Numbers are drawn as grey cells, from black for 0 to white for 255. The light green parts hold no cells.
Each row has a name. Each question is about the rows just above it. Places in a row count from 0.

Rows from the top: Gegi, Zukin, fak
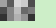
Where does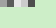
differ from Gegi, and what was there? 2, [216]
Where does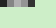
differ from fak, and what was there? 0, [51]
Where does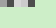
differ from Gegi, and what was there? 1, [91]
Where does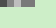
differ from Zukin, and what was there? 3, [105]

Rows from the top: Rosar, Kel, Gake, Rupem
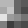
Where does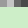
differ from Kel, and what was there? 0, [168]
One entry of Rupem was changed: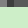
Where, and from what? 3, [74]
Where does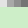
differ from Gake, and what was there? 1, [155]

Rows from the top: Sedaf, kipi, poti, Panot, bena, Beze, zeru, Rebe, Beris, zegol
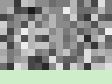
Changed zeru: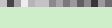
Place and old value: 2, [154]
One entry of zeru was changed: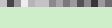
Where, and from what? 11, [95]
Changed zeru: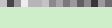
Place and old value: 5, [195]
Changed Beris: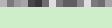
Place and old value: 15, [181]
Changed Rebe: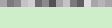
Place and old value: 5, [122]
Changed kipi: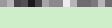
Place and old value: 15, [122]
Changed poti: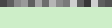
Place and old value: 6, [122]

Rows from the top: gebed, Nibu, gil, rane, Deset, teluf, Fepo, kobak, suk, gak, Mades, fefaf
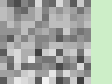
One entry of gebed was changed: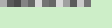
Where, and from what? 1, [103]
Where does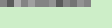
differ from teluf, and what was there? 4, [174]
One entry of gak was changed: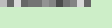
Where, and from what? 2, [202]
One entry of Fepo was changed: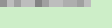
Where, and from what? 6, [147]
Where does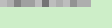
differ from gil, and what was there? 11, [160]
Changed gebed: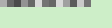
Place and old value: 3, [132]
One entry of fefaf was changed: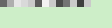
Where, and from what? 0, [91]

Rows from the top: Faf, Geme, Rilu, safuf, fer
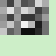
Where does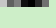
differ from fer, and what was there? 4, [15]
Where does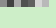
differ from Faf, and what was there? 6, [171]

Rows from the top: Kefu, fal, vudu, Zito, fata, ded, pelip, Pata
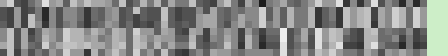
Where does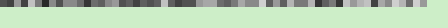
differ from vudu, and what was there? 22, [81]
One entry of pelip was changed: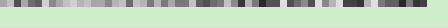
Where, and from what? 10, [193]
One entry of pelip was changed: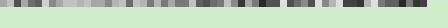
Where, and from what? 35, [180]
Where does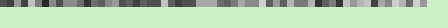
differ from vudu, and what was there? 28, [153]

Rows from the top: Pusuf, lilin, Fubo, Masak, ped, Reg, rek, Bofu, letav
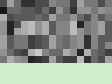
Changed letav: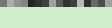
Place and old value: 9, [63]
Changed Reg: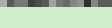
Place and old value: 0, [161]
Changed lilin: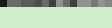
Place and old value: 10, [49]

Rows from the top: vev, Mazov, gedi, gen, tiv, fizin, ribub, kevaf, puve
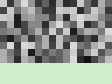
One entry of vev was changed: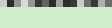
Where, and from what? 1, [56]
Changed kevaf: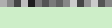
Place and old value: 1, [122]
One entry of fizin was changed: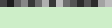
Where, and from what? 3, [149]
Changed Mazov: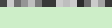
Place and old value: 3, [163]

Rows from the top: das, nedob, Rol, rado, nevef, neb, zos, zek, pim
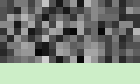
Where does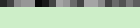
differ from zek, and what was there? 7, [52]
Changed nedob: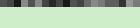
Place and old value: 2, [40]
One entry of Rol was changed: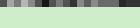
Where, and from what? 9, [94]

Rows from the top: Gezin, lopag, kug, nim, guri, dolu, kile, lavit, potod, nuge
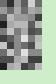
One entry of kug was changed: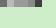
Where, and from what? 0, [94]
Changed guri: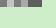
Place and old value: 4, [78]
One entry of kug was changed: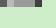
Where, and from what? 4, [138]
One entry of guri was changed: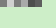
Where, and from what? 1, [196]
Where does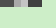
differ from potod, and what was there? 3, [184]
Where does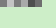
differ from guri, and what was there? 5, [94]
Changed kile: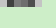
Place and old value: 2, [138]

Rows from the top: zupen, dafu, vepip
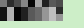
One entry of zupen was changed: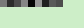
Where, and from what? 5, [165]
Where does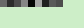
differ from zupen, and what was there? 0, [121]

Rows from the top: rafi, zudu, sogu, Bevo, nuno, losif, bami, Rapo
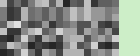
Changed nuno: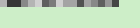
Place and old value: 0, [192]
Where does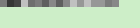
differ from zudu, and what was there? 3, [180]
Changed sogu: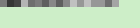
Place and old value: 15, [123]
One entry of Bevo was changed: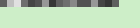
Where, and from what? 13, [164]
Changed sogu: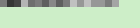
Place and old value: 9, [136]
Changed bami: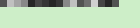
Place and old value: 14, [54]
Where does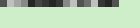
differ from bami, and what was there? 13, [208]

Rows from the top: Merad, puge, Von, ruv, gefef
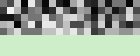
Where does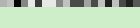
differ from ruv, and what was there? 14, [208]
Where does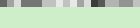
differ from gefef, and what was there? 11, [147]
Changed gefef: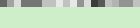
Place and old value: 15, [179]
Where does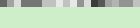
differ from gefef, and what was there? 15, [179]
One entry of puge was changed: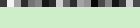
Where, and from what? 2, [179]
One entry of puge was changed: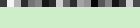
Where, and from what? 14, [74]

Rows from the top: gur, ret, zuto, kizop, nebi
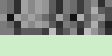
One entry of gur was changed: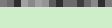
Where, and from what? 9, [123]
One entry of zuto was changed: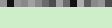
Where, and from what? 2, [161]
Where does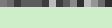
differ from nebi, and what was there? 1, [123]

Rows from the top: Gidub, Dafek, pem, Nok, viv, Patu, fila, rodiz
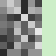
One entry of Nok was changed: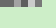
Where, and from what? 0, [120]
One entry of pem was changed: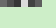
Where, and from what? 1, [66]
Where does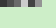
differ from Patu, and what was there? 5, [133]
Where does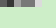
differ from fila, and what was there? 2, [176]
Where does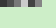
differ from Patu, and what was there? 2, [106]
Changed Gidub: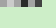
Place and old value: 4, [148]
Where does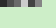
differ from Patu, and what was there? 0, [54]

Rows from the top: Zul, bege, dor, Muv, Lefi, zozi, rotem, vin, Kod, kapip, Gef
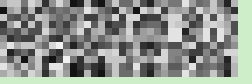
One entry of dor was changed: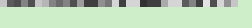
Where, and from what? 29, [213]
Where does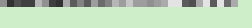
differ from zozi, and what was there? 15, [144]
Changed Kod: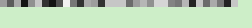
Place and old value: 29, [119]
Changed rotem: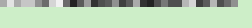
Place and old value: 30, [170]
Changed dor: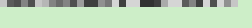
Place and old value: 21, [63]
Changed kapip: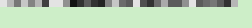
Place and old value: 5, [198]
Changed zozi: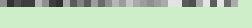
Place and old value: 19, [157]

